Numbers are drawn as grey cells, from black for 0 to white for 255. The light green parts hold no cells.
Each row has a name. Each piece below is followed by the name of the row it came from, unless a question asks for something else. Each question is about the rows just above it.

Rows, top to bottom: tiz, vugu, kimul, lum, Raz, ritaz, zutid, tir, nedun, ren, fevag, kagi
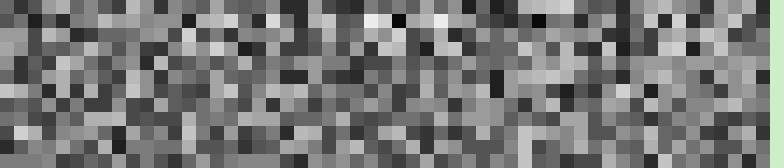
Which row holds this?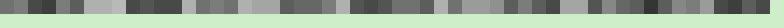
nedun
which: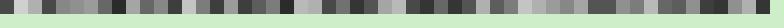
ren
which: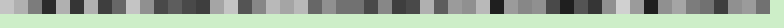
zutid
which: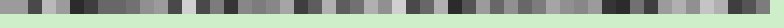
kimul
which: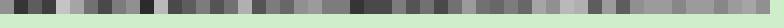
Raz

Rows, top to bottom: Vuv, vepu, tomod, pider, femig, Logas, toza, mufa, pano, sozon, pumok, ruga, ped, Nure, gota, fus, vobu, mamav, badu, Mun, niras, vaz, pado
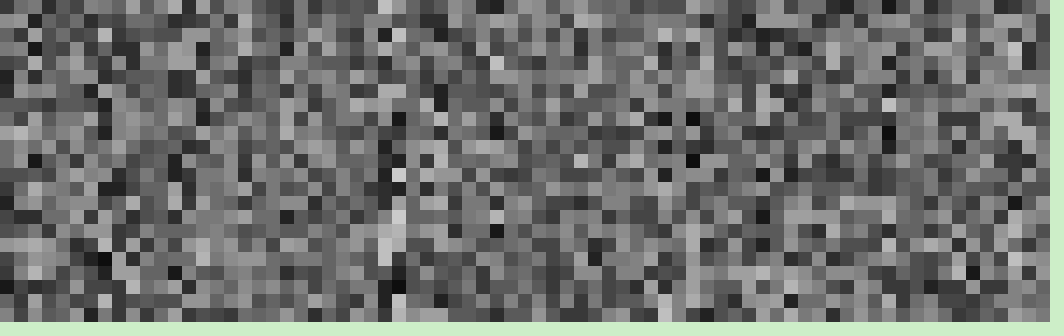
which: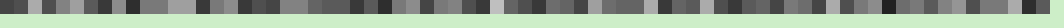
femig
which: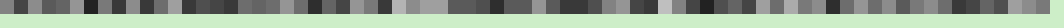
pado
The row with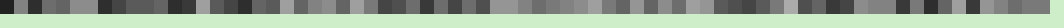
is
Logas

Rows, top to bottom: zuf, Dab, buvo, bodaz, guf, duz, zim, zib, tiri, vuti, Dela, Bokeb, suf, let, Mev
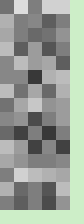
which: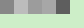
guf
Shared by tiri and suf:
[126]

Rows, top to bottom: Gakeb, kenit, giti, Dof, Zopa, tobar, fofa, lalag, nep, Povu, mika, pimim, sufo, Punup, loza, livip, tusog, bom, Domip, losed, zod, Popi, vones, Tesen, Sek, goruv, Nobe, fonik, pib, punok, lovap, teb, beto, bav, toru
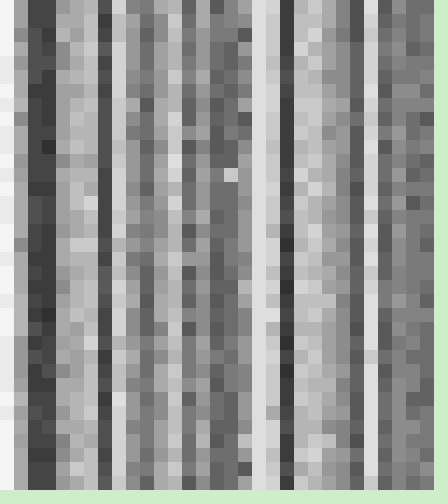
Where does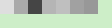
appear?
punok
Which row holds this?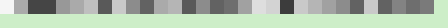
toru
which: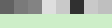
Nobe
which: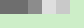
loza

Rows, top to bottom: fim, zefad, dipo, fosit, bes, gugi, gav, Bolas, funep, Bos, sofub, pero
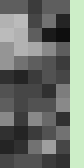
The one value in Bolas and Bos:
[82]
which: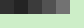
Bos
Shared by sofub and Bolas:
[70]
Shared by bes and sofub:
[114]
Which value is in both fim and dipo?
[94]
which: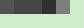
gav
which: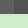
bes

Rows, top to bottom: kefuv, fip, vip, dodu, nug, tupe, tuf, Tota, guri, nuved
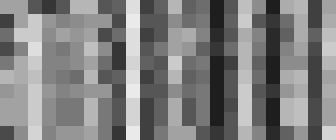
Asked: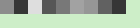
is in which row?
dodu
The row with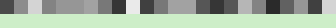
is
nuved

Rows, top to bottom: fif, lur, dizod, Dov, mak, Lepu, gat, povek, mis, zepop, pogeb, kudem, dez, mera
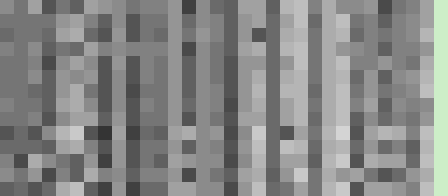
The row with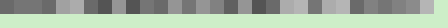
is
dizod
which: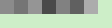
dez

